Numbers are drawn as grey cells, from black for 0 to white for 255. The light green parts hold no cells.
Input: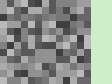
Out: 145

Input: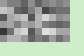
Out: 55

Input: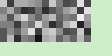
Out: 86

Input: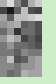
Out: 136

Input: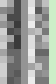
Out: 207

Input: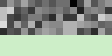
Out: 219

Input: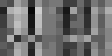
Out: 94

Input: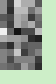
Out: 130

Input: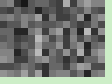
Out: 76
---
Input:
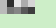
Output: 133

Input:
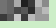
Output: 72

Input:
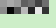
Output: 80

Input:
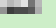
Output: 76

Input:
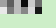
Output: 187

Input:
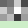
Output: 255

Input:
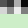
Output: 237

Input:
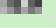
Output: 108
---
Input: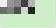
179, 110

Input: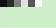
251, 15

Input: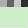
45, 174

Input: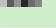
135, 191

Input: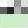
221, 95

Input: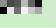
17, 2

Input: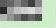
134, 177

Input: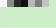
195, 250

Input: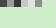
142, 71
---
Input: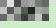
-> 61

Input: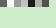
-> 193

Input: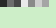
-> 233

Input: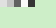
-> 195

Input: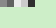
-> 97

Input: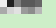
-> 225

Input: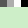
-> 86

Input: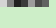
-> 59

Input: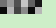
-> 67

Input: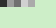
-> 156
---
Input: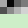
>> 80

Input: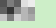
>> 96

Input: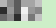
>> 45

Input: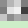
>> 125

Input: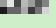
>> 27

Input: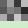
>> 87
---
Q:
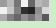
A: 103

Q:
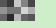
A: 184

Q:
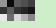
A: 216

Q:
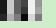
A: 123

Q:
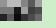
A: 11

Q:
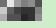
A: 81

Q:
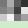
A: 119

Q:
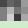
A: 57

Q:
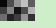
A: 62
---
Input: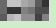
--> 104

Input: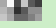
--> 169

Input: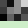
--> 72

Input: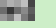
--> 151

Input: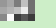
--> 151

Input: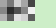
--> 165

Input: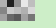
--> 176

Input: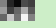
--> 129
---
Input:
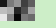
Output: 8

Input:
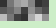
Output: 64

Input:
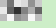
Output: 146

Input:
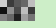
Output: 32

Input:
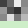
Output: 121

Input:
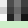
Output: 119

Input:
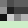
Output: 135
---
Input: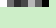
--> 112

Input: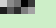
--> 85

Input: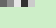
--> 145

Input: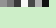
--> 117

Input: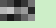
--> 24

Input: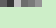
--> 56

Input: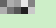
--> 116

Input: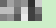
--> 147
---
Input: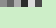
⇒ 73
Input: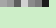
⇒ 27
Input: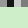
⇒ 124
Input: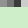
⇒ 204
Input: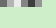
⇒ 149
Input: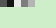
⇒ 180
